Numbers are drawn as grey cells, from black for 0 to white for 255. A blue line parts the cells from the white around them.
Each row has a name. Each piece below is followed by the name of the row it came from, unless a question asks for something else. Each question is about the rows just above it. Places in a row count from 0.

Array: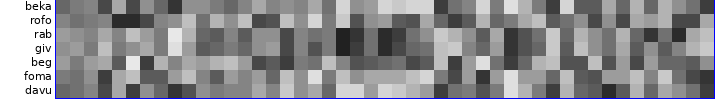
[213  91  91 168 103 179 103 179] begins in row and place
beka, 36
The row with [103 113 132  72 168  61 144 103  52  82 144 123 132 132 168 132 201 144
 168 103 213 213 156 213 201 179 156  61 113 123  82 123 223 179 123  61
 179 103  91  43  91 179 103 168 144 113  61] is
davu
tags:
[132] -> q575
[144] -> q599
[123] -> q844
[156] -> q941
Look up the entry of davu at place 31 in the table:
q844
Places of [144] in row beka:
6 9 10 16 21 44
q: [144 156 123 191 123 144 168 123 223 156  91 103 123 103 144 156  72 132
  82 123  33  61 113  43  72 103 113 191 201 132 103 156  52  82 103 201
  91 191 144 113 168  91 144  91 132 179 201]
giv

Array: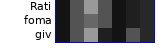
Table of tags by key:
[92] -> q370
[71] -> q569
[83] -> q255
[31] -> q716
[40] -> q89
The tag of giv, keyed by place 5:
q255
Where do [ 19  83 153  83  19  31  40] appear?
Rati

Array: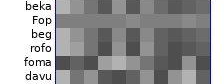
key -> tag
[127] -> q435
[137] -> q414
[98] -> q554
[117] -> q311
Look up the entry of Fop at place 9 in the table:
q414
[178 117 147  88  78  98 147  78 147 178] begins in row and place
davu, 0
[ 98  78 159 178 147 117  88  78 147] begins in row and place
foma, 1
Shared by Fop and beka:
[137]
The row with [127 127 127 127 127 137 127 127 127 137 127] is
Fop
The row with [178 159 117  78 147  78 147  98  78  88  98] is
rofo

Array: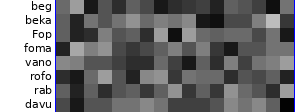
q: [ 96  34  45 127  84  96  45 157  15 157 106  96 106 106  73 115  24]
Fop
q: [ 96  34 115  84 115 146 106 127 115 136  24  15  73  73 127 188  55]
beka
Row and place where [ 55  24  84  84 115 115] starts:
foma, 11
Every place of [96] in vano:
10
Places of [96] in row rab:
0 2 5 7 10
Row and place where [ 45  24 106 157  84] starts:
rofo, 0

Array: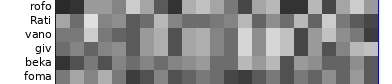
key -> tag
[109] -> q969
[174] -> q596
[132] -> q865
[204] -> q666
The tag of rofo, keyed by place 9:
q596
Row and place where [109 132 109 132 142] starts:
beka, 5
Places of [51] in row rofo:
1 8 16 17
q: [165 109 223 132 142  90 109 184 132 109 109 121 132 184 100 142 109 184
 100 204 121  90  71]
Rati
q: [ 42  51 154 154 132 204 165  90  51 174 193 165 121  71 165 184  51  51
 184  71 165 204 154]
rofo

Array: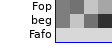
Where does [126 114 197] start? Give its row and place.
Fop, 0
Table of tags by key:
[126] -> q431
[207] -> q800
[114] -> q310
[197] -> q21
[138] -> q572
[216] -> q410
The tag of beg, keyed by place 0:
q431
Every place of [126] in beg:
0
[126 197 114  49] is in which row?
beg
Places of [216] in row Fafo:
0 1 2 3
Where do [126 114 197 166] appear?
Fop

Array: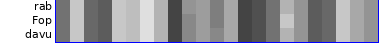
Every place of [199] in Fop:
1 4 16 20
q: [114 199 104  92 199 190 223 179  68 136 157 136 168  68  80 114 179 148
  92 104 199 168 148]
davu
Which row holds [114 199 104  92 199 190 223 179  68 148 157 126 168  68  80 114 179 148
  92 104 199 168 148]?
rab

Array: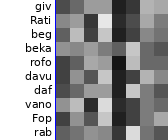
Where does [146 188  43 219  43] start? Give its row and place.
vano, 0
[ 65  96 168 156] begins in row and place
rofo, 0

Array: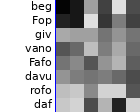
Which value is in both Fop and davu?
[125]
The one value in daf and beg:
[76]
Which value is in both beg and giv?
[160]
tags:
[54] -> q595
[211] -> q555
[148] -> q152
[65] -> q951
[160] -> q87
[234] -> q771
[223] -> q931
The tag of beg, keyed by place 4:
q931
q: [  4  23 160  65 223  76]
beg

